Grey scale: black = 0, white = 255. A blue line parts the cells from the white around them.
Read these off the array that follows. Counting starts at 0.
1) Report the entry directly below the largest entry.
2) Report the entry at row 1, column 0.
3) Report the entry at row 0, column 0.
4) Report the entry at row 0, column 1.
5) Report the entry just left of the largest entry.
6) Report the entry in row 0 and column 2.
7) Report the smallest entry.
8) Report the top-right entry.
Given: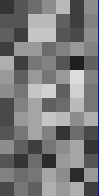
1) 208
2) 85
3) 52
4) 85
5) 153
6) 108
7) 31
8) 141

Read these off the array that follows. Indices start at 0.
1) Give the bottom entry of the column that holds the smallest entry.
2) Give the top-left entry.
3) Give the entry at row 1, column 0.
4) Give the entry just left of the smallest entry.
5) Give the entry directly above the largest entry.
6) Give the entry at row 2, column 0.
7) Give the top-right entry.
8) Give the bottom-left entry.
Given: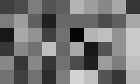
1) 212
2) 64
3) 125
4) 113
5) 75
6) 23
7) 54
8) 113

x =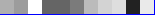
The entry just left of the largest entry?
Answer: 156
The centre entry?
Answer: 123

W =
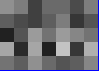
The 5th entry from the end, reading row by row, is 144
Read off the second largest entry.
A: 175
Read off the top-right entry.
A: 125
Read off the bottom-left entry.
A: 115
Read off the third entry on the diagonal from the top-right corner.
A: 155
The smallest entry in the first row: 64
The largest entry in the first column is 166
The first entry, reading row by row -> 144
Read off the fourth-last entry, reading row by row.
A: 106
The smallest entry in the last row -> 84

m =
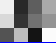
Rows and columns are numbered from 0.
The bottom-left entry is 83
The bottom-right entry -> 251
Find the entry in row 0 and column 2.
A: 94
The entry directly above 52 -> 41

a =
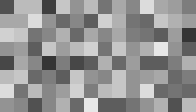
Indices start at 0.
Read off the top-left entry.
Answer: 81
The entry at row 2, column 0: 209
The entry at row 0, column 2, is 187
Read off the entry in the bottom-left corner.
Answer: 147
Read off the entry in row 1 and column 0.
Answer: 168
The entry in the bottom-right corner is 187
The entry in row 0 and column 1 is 187
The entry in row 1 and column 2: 220
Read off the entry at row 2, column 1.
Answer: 198
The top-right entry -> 125
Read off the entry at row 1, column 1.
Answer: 168

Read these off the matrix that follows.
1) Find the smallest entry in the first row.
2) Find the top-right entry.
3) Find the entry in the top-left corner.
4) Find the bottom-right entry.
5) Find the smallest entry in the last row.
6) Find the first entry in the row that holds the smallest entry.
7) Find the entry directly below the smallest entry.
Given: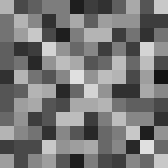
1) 30
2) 200
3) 180
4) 200
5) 30
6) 49
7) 135

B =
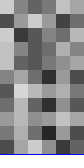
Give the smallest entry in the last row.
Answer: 58
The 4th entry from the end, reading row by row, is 204
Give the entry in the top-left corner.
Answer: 204
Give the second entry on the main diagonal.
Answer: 154
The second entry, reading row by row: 132
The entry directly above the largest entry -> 165
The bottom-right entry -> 99
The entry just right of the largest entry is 184
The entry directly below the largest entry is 184
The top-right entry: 165
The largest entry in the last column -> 184
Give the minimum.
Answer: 38
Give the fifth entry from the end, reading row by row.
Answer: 165
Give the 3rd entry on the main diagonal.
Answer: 87
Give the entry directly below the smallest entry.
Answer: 143
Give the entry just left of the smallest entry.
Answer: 110
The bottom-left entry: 77
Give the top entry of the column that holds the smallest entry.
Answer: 121
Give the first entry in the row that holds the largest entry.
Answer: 87

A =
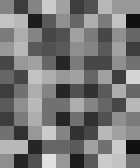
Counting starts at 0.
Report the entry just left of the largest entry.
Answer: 81
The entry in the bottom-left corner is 143
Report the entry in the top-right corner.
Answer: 152
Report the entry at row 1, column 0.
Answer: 194
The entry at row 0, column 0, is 132
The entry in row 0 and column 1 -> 61
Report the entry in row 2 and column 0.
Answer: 123
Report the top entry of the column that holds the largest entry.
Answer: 203
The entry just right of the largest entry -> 152
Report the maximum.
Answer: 224
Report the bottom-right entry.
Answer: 113
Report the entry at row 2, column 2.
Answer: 132

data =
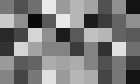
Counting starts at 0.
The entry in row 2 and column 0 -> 40
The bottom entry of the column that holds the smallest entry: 120
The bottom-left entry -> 131
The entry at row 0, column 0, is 120
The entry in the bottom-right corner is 19
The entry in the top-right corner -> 19
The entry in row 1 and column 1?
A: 143
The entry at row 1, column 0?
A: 202
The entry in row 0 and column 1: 80
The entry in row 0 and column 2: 111
